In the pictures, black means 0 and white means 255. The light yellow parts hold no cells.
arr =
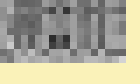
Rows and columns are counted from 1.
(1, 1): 158
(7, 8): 64
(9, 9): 151
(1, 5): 101
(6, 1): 163
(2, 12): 126
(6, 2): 175
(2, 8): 70
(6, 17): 167
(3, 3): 108
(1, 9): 113
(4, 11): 159
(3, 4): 97
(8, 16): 110
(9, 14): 184
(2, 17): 113
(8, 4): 144
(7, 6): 146
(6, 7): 163
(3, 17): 163
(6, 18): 165
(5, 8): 146
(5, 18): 122
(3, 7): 164
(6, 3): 104
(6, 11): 161
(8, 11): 110
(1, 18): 128
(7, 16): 164
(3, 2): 134
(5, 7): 148
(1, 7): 155
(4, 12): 124
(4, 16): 160
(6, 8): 44
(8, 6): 148

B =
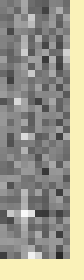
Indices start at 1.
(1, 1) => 128
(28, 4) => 186
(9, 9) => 73
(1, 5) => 109
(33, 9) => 143
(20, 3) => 138
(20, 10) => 171
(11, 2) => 82
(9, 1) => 158
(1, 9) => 128
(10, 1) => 132
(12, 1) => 141
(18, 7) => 102
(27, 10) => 119
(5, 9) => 141
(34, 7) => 93
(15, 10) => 125
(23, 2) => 145
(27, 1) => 166
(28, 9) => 62
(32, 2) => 74
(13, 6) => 162
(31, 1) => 85
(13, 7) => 92
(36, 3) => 142
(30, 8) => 131
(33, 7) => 97
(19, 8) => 137
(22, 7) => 107
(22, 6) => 118
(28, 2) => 133
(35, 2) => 156
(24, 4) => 143
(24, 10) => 156

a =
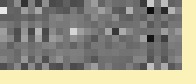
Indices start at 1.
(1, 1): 80
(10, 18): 105
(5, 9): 110
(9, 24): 86
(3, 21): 98
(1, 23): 116
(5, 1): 158
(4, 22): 90
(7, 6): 118
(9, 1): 132
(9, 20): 132
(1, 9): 79
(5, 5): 72
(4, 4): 135
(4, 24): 93
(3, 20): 110
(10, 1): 79
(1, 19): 115
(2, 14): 131
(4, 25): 119
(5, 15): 109
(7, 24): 99
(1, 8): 74
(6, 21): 160
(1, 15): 100
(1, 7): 143
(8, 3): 105
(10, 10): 116
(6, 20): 120
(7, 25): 124
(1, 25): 97
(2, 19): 175
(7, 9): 111
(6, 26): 127
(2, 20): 110
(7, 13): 98
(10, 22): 190
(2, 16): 134
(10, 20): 105

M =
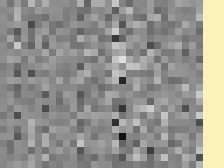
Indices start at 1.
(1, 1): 148
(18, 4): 141
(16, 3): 153
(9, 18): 222
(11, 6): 129
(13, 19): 130
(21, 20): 98
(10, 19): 194
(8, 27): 96
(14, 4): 138
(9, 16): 121
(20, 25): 127
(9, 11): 139
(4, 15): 157
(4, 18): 84
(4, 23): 136
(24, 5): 165
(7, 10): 151
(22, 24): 123
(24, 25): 137
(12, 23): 178
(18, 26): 138
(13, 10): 136
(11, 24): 131
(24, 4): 145
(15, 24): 168
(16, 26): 133
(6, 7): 120
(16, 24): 134
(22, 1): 140
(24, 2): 145
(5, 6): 149
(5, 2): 121
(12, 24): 127
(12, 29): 138
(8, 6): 141
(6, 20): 157
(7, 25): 158
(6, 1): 128

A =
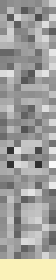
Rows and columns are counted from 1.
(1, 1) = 132
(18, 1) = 107
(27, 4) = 152
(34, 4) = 176
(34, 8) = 105
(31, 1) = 156
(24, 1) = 166
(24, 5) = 180
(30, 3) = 107
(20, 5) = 154
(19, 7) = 139
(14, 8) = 191
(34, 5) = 194
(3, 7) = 138
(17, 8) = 147
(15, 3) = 141
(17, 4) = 98
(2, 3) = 148
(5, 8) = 93
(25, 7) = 177
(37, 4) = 137
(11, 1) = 218
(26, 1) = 138
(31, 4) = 186
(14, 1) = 133
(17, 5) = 123
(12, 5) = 109
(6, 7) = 216
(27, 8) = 233
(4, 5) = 140
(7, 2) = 178
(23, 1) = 134
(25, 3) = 136
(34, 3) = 100
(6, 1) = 197
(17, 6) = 161

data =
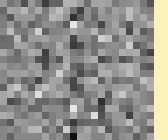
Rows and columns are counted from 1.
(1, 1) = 154
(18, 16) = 108
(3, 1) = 122
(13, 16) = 139
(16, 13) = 107
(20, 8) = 129
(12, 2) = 106
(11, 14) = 98
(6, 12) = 137
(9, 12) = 137
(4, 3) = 112
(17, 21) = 133
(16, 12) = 150
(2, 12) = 63
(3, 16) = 144
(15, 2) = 76
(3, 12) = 94
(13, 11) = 70
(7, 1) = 109
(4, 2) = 153
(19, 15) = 182
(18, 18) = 155
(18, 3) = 155
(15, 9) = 110
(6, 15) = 207
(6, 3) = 185
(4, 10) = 94
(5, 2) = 188
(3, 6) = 119
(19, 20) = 165
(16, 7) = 143
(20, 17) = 116
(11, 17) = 149
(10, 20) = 165
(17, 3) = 131
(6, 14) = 115
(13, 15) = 157
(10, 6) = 156

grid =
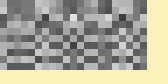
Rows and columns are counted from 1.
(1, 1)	181
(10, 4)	92
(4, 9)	114
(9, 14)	89
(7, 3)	146
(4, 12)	178
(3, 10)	110
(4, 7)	97
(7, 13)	89
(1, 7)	188
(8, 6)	200
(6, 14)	182
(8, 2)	83
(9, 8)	98
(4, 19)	86
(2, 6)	175
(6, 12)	91
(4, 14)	107
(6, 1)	137
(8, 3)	101
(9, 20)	183
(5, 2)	151
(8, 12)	96
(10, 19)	201
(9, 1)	122
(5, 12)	167
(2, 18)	196
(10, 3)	90
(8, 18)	172
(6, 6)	175
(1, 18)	179
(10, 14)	181
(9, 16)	118
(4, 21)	172
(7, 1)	177
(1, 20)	115
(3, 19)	146
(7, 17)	99

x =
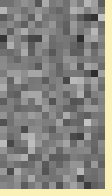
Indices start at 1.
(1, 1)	113
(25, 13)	116
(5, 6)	141
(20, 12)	65
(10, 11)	157
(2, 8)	113
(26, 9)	117
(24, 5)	110
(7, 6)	135
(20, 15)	96
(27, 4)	93
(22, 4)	98
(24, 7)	90
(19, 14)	116
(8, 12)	96
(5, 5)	131
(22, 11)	130
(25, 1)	153
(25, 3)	170
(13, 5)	121
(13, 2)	109
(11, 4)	143
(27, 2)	128
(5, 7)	144
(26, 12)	73
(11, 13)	92
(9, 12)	121
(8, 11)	94
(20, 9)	118
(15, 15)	129
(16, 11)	96
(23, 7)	144
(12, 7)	93
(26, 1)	120
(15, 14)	101
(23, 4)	174
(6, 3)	132
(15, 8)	84
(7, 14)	91
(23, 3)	154

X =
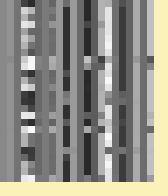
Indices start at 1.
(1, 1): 136
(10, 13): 148
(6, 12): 105
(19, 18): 59
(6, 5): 161
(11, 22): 192
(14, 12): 105
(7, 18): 59
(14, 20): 170
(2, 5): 182
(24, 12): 105
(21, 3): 115
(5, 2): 146
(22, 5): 57
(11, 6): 104
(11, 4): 89
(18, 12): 105
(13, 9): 151
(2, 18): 59
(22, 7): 122
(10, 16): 228
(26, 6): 121
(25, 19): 99
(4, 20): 170
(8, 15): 178
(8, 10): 48
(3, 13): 40
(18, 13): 40
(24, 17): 111
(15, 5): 50
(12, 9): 151
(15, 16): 122
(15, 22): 192
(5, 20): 170
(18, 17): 111
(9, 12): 105
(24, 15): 178
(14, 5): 45
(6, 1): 136
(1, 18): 81
